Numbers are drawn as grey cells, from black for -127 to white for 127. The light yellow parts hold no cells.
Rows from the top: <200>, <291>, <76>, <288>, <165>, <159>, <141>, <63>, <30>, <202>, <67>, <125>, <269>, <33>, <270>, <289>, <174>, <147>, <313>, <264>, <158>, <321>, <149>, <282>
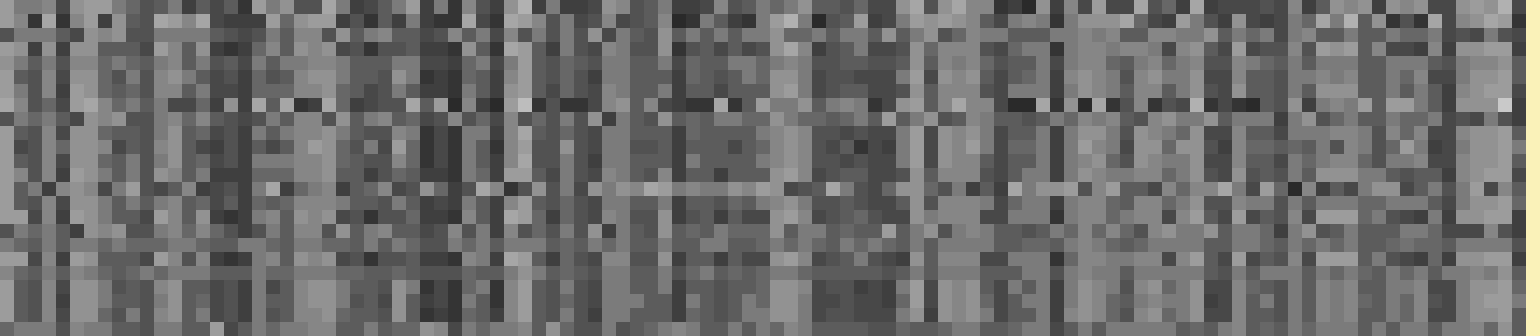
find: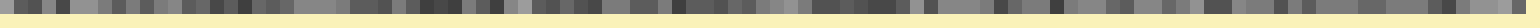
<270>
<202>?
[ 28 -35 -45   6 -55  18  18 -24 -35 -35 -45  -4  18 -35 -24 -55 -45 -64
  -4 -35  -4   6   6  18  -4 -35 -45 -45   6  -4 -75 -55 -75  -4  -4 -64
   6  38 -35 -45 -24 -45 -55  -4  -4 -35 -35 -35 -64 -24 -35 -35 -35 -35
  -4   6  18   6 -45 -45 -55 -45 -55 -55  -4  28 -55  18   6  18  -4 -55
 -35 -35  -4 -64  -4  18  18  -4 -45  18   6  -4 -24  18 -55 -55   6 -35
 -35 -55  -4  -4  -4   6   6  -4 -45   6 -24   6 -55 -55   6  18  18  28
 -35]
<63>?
[ 38   6 -45 -24 -55  28  38   6 -24  -4 -35  -4 -55 -55 -24 -64  18 -64
  38 -35  38 -75 -64  38 -24 -64 -55 -45 -45  38 -35  28 -85   6 -64 -85
  28  61 -75 -45 -75 -75 -55   6  18 -35   6 -55 -64 -75 -75  38 -75 -35
  28  -4  -4  18 -35  -4   6  -4 -75 -55  18  28 -35   6  38   6   6 -55
 -85 -85  38 -75  18 -85  38 -75 -45   6 -75 -45 -55  49 -75 -55 -75 -85
 -35 -45  18 -64  -4   6  -4  28 -35  28  28  -4 -35 -64  18  18  18  73
 -64]
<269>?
[ 28   6 -45   6 -64  28  18  -4 -35  -4 -45  18   6 -35  -4 -64 -64 -64
 -24 -24 -24   6   6  18 -35 -35 -64 -45 -24 -35 -64 -64 -75  -4 -24 -64
  28  28 -35 -55  -4 -45 -55   6  -4 -35 -45   6 -64 -35 -35 -64 -35 -35
 -35  18  28   6 -55 -45 -35 -35 -55 -55 -45  18 -35   6   6   6 -45 -55
 -35  -4  -4 -64  -4  18   6  -4  -4   6   6 -24  -4  18 -45 -55  18 -45
 -35 -45  -4 -35  18  18  18  -4  -4 -35 -45 -35 -35 -64   6  18  28  28
 -55]
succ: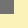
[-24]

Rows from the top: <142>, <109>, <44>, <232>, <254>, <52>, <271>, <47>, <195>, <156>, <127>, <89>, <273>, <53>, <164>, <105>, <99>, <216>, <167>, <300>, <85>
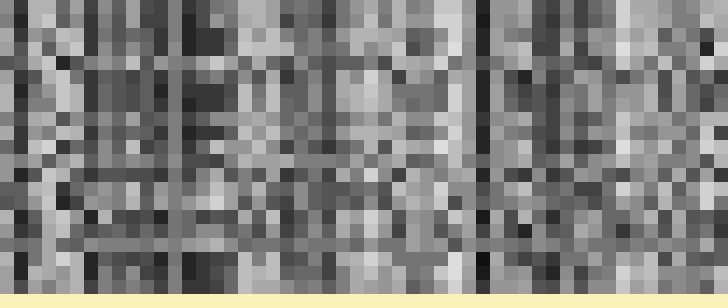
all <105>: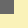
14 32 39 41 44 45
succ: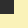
[-23]
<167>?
[  50  -90  -11   41   81   50  -90  -33  -51  -61  -51  -90  -11  -90
  -72  -61  -51   61   -1   61  -51  -42   -1  -61   41   50   81   50
  -11  -11  -11  -11   93   41 -111   41  -33  -61  -42  -72  -11  -11
   31  -11   41   21   61  -51   41  -33  -42  -33]

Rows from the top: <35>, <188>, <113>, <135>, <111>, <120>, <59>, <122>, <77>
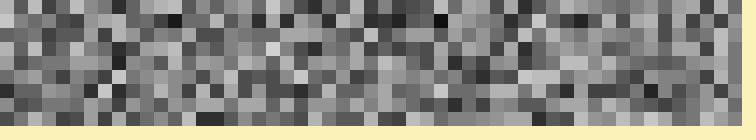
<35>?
[ 51 -38  60 -61 -19  60  11  -8 -80 -28  30  51  60 -38  11 -28  11  30
 -19  70  11 -50 -80  -8 -38  51 -61   2 -61 -50 -38  60 -19  39  30 -50
  39 -80 -38   2  51  30  11  -8 -19   2  21 -19  30  39 -61  51 -19]
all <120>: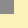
2 11 13 16 21 44
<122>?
[ 11 -50 -38  -8  -8 -19  30   2 -61  21  -8 -38  21   2  39  39  -8  39
  39 -28  39 -38  21  21  -8  39   2  39  11 -19 -50 -28 -80 -19 -61  11
   2 -38 -38  11  39  39  -8  51  21 -28 -38 -61 -38  -8  21  51 -19]
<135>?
[ 51 -28  60 -50 -19  60   2 -19 -80 -50  30  39  60 -50  -8 -38   2  21
  -8  81   2 -50 -80  -8 -19  39 -61 -28 -61 -38 -50  39 -28  39  21 -61
  39 -80 -28  11  30  11  21 -38 -28   2  21 -19  39  39 -61  60  -8]
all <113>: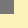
3 13 18 29 34 39 42 46 51
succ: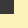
[-91]

